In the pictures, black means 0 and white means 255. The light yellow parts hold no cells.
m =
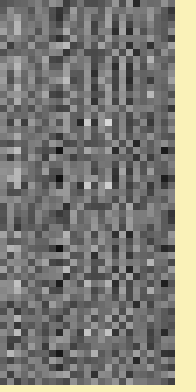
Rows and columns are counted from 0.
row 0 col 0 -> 83
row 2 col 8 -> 48
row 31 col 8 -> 76
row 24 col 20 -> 83
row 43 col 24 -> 113
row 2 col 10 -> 142
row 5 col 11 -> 101
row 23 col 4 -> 112
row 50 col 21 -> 148
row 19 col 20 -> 108
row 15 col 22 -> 107
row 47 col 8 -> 43
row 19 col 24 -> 83
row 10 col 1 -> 87
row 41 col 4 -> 102
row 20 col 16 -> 144
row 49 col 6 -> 58
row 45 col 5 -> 113
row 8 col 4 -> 94
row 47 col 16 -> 52
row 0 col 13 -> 76
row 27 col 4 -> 126
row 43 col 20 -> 133
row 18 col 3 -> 108
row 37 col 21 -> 182
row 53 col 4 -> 142
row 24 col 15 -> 136
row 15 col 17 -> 97
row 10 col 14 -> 131
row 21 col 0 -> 142
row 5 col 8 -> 47
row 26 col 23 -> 59
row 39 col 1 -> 123
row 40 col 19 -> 126
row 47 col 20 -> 120
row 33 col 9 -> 179
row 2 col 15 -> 161
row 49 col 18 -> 92
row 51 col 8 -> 129
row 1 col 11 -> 100

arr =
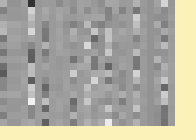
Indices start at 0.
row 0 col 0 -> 178
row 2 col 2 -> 151
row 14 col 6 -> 190
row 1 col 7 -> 156
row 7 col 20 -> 152
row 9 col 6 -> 163
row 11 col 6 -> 139
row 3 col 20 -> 153
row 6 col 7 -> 156
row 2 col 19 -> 206
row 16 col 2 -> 157
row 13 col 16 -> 161
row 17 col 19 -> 177
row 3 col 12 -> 185
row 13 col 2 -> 164
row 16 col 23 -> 118
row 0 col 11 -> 162
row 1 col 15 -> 130
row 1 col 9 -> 159
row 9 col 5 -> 155
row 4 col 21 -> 147
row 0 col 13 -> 152
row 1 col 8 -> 163
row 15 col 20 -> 153
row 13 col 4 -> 191
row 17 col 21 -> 147
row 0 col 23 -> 212
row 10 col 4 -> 188
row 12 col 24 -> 154
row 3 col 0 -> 176
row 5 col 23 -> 120
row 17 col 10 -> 125
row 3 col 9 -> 145
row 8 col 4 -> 94
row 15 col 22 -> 145
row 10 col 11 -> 152
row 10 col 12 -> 159
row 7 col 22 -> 146

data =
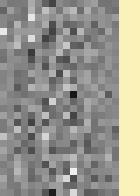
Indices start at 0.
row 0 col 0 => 139
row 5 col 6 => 67
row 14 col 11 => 126
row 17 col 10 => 88
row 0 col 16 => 122
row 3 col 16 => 121
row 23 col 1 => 138
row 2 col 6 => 158
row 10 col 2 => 110
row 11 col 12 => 163
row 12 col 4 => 180
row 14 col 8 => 125
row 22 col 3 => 133
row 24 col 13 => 135
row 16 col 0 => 160
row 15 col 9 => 114
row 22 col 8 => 153
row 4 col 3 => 153
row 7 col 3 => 120
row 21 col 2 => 95
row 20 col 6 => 164
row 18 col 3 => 120
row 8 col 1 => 140
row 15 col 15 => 132
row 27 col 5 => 131
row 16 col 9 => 187
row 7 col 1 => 145
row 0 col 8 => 138
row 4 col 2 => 155
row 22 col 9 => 167
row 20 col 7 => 118
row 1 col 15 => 118
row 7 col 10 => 149
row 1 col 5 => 130
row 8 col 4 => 81
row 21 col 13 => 110
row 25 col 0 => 165
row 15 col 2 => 94
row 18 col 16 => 96

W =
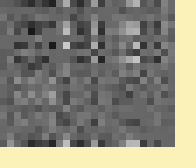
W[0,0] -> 95
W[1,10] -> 100
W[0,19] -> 178
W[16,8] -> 75
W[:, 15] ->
[108, 104, 103, 105, 125, 108, 114, 103, 112, 102, 108, 113, 97, 112, 115, 110, 103, 106, 101, 90, 90]
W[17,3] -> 126
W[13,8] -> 99
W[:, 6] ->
[53, 91, 111, 75, 103, 103, 103, 112, 48, 103, 106, 107, 119, 129, 103, 100, 109, 111, 103, 124, 70]
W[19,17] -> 103
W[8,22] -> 49
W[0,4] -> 45
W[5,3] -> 103
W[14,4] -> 103
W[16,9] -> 89
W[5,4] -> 103
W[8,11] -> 50
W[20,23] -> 103
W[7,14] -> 108
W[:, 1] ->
[93, 100, 87, 109, 122, 103, 104, 94, 124, 109, 103, 86, 95, 92, 82, 100, 86, 90, 107, 124, 147]
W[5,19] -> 94
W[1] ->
[104, 100, 101, 103, 103, 95, 91, 103, 91, 103, 100, 81, 103, 97, 103, 104, 103, 82, 99, 103, 98, 92, 95, 122, 105]
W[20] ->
[90, 147, 103, 84, 43, 60, 70, 38, 122, 189, 71, 46, 79, 153, 57, 90, 99, 127, 181, 183, 60, 104, 73, 103, 103]
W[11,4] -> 133
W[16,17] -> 103
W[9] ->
[91, 109, 100, 88, 58, 72, 103, 91, 108, 129, 101, 103, 96, 108, 100, 102, 106, 119, 94, 117, 103, 111, 106, 117, 103]
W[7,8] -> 105
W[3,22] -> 60
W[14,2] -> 120
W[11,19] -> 72
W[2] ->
[116, 87, 103, 86, 97, 116, 111, 103, 102, 106, 70, 93, 103, 129, 103, 103, 117, 116, 109, 103, 107, 116, 103, 112, 89]
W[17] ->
[105, 90, 117, 126, 103, 107, 111, 131, 83, 70, 97, 119, 103, 64, 126, 106, 109, 90, 74, 69, 103, 106, 118, 94, 96]
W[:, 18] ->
[151, 99, 109, 160, 172, 117, 103, 80, 170, 94, 114, 78, 121, 65, 92, 108, 103, 74, 103, 124, 181]
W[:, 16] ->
[97, 103, 117, 107, 121, 94, 103, 88, 120, 106, 92, 115, 92, 98, 75, 103, 91, 109, 105, 110, 99]
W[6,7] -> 27
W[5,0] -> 104
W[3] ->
[96, 109, 82, 71, 48, 67, 75, 56, 117, 160, 96, 67, 77, 146, 61, 105, 107, 132, 160, 153, 66, 97, 60, 138, 117]
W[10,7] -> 80
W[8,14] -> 38

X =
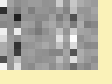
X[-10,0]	240
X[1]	[47, 147, 125, 151, 127, 149, 148, 141, 156, 132, 190, 150, 149, 164]
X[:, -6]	[204, 156, 125, 146, 190, 224, 192, 133, 186, 163]
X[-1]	[244, 147, 221, 146, 138, 159, 163, 142, 163, 147, 109, 146, 134, 154]
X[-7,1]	141
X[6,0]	171
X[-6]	[239, 145, 236, 148, 139, 121, 143, 159, 190, 147, 203, 164, 160, 150]
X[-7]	[135, 141, 124, 161, 157, 131, 160, 169, 146, 164, 125, 173, 125, 135]
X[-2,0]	80
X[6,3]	145
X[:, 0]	[240, 47, 147, 135, 239, 217, 171, 171, 80, 244]
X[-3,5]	146
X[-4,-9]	157
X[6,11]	152
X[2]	[147, 141, 30, 144, 146, 139, 139, 160, 125, 151, 80, 161, 149, 156]
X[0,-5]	146
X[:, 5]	[156, 149, 139, 131, 121, 146, 157, 146, 143, 159]
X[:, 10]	[199, 190, 80, 125, 203, 253, 219, 84, 223, 109]
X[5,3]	161
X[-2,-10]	153
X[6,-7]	155
